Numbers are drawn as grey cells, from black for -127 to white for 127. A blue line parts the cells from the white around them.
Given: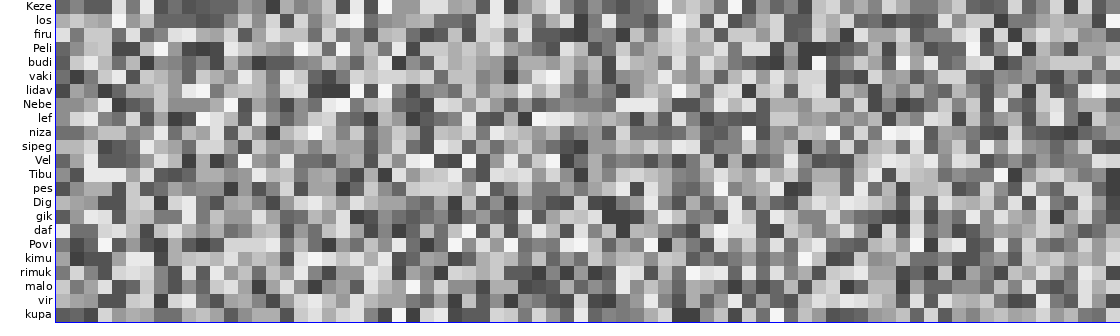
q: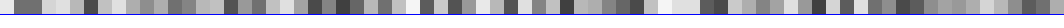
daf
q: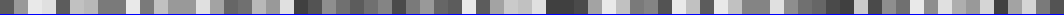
gik

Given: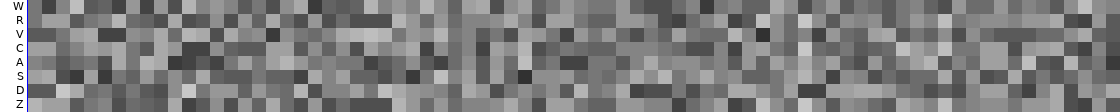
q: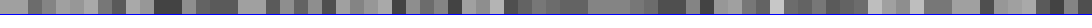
C
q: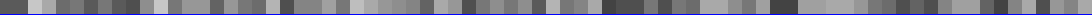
D
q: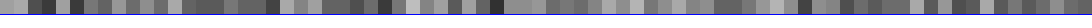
S
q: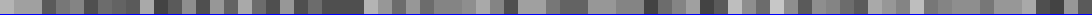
Z

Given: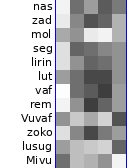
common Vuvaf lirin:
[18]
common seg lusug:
[-27]
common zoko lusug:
[29]
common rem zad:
[-27]
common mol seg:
[18]
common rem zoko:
[29]

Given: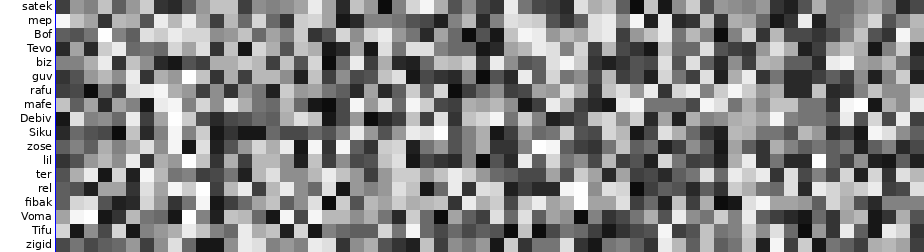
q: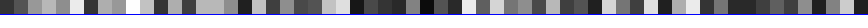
guv
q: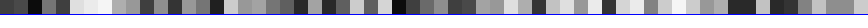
rafu
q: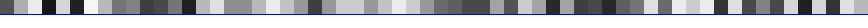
ter

